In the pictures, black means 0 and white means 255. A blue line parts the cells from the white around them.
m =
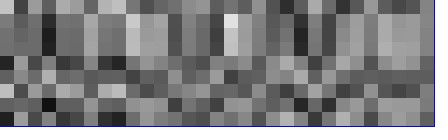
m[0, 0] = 194
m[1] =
[123, 92, 111, 44, 114, 112, 167, 124, 120, 201, 151, 163, 79, 129, 109, 70, 225, 157, 128, 88, 104, 50, 126, 68, 130, 157, 125, 170, 149, 154, 134]
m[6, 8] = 187
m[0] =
[194, 66, 155, 94, 171, 156, 101, 179, 191, 118, 80, 101, 112, 140, 148, 93, 115, 93, 144, 82, 46, 93, 170, 107, 51, 88, 152, 92, 72, 84, 132]
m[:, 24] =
[51, 130, 138, 145, 167, 111, 65, 135, 176]
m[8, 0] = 32
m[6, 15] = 100
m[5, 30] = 93
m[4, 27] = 141
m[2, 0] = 113
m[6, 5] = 155
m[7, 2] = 95
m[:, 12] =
[112, 79, 78, 81, 110, 143, 120, 63, 114]
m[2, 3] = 29
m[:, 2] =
[155, 111, 107, 107, 72, 107, 154, 95, 73]
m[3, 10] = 159
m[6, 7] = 172
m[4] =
[36, 155, 72, 127, 56, 71, 133, 55, 37, 117, 148, 131, 110, 91, 79, 129, 122, 139, 89, 138, 170, 129, 64, 113, 167, 143, 82, 141, 158, 146, 99]
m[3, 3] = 33
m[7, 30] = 123
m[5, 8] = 96
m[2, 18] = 125
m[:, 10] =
[80, 151, 154, 159, 148, 96, 76, 153, 149]
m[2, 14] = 105
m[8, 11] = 125
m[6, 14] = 149
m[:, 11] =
[101, 163, 157, 158, 131, 90, 94, 145, 125]
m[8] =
[32, 156, 73, 130, 54, 71, 127, 48, 34, 109, 149, 125, 114, 86, 78, 131, 112, 135, 82, 141, 178, 130, 57, 118, 176, 141, 74, 135, 156, 143, 95]
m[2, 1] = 100
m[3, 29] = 159
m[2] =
[113, 100, 107, 29, 109, 107, 162, 118, 111, 186, 154, 157, 78, 125, 105, 63, 195, 155, 125, 91, 114, 36, 120, 68, 138, 158, 123, 170, 153, 154, 131]

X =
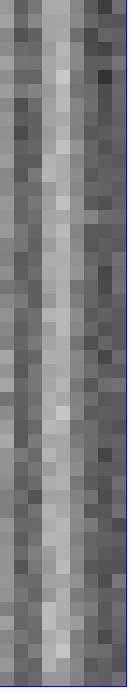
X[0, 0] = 153
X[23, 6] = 102
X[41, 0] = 150
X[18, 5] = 146
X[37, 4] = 181
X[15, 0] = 148
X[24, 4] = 172
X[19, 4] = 176
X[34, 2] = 107
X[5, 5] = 119
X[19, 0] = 143
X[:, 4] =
[171, 165, 168, 182, 176, 199, 182, 185, 168, 178, 192, 171, 170, 174, 191, 169, 185, 178, 174, 176, 174, 176, 184, 184, 172, 172, 169, 179, 167, 196, 177, 166, 165, 172, 176, 163, 169, 181, 178, 177, 186, 163, 175, 174, 167, 182, 197, 157, 152]
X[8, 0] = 149
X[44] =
[158, 102, 109, 188, 167, 156, 104, 91, 101]
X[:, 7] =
[61, 87, 100, 68, 94, 50, 77, 79, 82, 92, 82, 94, 97, 99, 81, 107, 88, 95, 92, 71, 74, 85, 98, 83, 101, 71, 93, 109, 87, 96, 91, 96, 69, 91, 82, 78, 87, 92, 97, 90, 84, 78, 95, 88, 91, 76, 108, 98, 95]
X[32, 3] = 179
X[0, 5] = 134
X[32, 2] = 105
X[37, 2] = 105
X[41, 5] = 145
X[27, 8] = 113
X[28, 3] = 175
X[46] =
[141, 100, 126, 176, 197, 130, 110, 108, 87]
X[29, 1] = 95
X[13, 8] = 91
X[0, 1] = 95
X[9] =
[144, 76, 98, 155, 178, 127, 88, 92, 101]
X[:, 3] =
[170, 164, 164, 155, 165, 165, 154, 160, 163, 155, 160, 177, 181, 154, 159, 164, 169, 156, 172, 168, 162, 150, 179, 156, 163, 173, 162, 166, 175, 172, 183, 165, 179, 156, 173, 162, 178, 173, 180, 157, 151, 161, 150, 187, 188, 170, 176, 177, 152]
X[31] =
[169, 89, 122, 165, 166, 123, 107, 96, 99]
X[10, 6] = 101
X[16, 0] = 153
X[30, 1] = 90
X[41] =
[150, 108, 106, 161, 163, 145, 102, 78, 119]
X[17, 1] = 117
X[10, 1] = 96
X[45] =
[134, 117, 107, 170, 182, 126, 104, 76, 99]

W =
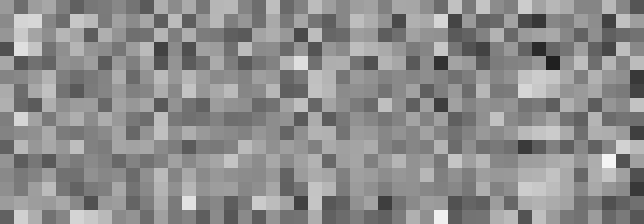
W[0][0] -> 154
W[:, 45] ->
[85, 158, 114, 136, 188, 56, 67, 195, 111, 63, 186, 160, 80, 56, 112, 87]
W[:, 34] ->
[196, 98, 130, 66, 91, 161, 183, 146, 144, 153, 113, 183, 158, 175, 95, 116]
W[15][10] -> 109
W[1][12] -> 188
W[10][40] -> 95
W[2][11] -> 181
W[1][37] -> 76
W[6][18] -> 139
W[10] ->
[97, 184, 151, 168, 151, 190, 129, 124, 166, 162, 167, 139, 125, 91, 124, 121, 130, 187, 166, 144, 159, 149, 128, 170, 160, 164, 172, 132, 119, 134, 126, 179, 107, 143, 113, 121, 112, 58, 93, 129, 95, 135, 97, 133, 210, 186]
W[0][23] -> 158
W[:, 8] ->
[136, 161, 148, 118, 153, 173, 154, 163, 152, 164, 166, 104, 140, 168, 157, 138]
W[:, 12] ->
[139, 188, 126, 139, 148, 152, 136, 147, 120, 145, 125, 161, 132, 144, 122, 121]
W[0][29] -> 166
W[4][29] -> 89
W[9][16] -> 138
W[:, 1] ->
[109, 212, 201, 223, 86, 136, 108, 105, 214, 140, 184, 93, 121, 122, 166, 208]
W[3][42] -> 98
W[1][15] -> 183
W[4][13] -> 91
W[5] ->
[132, 136, 153, 179, 127, 111, 121, 132, 173, 106, 146, 186, 152, 181, 155, 138, 143, 131, 159, 153, 102, 121, 192, 180, 117, 155, 146, 131, 138, 133, 142, 131, 113, 126, 161, 134, 146, 194, 204, 198, 168, 126, 178, 150, 143, 56]
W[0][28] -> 167
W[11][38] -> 159
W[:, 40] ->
[170, 125, 135, 117, 148, 168, 147, 176, 115, 170, 95, 177, 169, 169, 163, 120]
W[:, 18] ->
[109, 112, 164, 139, 115, 159, 139, 105, 122, 150, 166, 140, 138, 143, 203, 94]
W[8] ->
[126, 214, 162, 121, 156, 175, 140, 173, 152, 120, 108, 189, 120, 112, 116, 130, 110, 112, 122, 141, 147, 90, 172, 92, 120, 146, 134, 118, 131, 164, 130, 160, 95, 111, 144, 194, 137, 126, 144, 166, 115, 97, 181, 107, 116, 111]
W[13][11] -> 180
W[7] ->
[176, 105, 91, 175, 142, 156, 157, 104, 163, 151, 166, 88, 147, 114, 97, 157, 146, 143, 105, 114, 162, 191, 102, 164, 142, 123, 106, 191, 144, 95, 160, 62, 161, 132, 146, 141, 148, 115, 122, 94, 176, 153, 92, 150, 137, 195]
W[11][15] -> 165
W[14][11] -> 172
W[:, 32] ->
[193, 69, 90, 118, 163, 113, 153, 161, 95, 114, 107, 197, 145, 136, 81, 92]
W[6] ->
[171, 108, 168, 193, 115, 89, 123, 133, 154, 128, 133, 173, 136, 196, 150, 168, 187, 134, 139, 183, 95, 99, 194, 183, 139, 144, 140, 115, 138, 162, 95, 127, 153, 108, 183, 121, 123, 214, 200, 179, 147, 154, 167, 128, 122, 67]
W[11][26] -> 127
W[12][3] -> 157
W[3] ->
[80, 223, 196, 115, 143, 181, 148, 140, 118, 156, 187, 66, 139, 79, 161, 157, 112, 188, 139, 141, 106, 149, 84, 151, 138, 190, 179, 170, 150, 123, 133, 199, 118, 82, 66, 128, 153, 99, 41, 102, 117, 159, 98, 71, 191, 136]
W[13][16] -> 159

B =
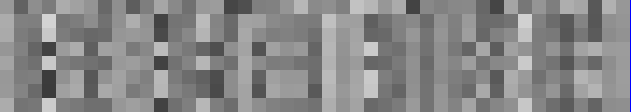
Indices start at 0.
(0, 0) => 153
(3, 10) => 136
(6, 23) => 181
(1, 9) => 174
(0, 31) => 129
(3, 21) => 153
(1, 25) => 159
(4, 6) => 113
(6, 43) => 149
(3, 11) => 188
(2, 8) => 150
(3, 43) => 155
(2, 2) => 116
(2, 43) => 140
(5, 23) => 186
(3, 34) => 167
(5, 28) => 114
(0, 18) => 127
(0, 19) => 129
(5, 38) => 113
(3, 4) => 155
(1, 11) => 67
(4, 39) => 116
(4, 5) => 118
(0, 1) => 98
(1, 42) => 87
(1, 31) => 145
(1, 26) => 95
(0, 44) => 151
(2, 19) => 126
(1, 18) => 160
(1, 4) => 119
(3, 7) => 161
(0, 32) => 136
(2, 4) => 124
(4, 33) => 158
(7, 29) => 154
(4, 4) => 127
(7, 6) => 111

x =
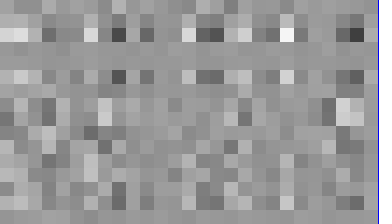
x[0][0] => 162
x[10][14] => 166
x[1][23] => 153
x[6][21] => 153
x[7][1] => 181
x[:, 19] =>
[152, 137, 113, 155, 150, 126, 146, 145, 157, 159, 149, 146, 136, 147, 132, 151]
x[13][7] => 171
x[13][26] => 162
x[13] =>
[139, 173, 165, 131, 162, 136, 145, 171, 113, 160, 138, 157, 157, 170, 126, 138, 183, 148, 155, 147, 172, 146, 151, 133, 156, 152, 162]
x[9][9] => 146
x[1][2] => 161
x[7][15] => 148
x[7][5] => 147
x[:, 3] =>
[171, 138, 110, 149, 149, 136, 169, 118, 114, 189, 182, 117, 136, 131, 135, 162]
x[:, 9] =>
[151, 158, 167, 148, 152, 165, 152, 170, 163, 146, 143, 150, 163, 160, 160, 154]
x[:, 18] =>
[151, 144, 130, 150, 151, 141, 147, 164, 167, 153, 140, 145, 148, 155, 142, 153]
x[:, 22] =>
[154, 155, 159, 151, 152, 161, 160, 144, 141, 162, 159, 146, 150, 151, 157, 155]
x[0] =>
[162, 144, 144, 171, 153, 161, 155, 139, 178, 151, 161, 152, 143, 137, 174, 159, 127, 160, 151, 152, 138, 160, 154, 159, 155, 152, 147]
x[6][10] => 144
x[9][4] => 160
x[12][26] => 152
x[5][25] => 96
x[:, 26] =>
[147, 159, 172, 150, 153, 171, 157, 156, 154, 157, 147, 151, 152, 162, 164, 154]
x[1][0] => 175
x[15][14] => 154
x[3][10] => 153
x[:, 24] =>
[155, 135, 104, 146, 150, 118, 128, 209, 204, 121, 118, 144, 172, 156, 126, 152]
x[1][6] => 176
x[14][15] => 117
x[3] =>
[152, 146, 152, 149, 144, 154, 155, 151, 151, 148, 153, 149, 157, 155, 148, 154, 156, 149, 150, 155, 153, 148, 151, 158, 146, 152, 150]
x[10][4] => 134
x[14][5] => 141
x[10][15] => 151
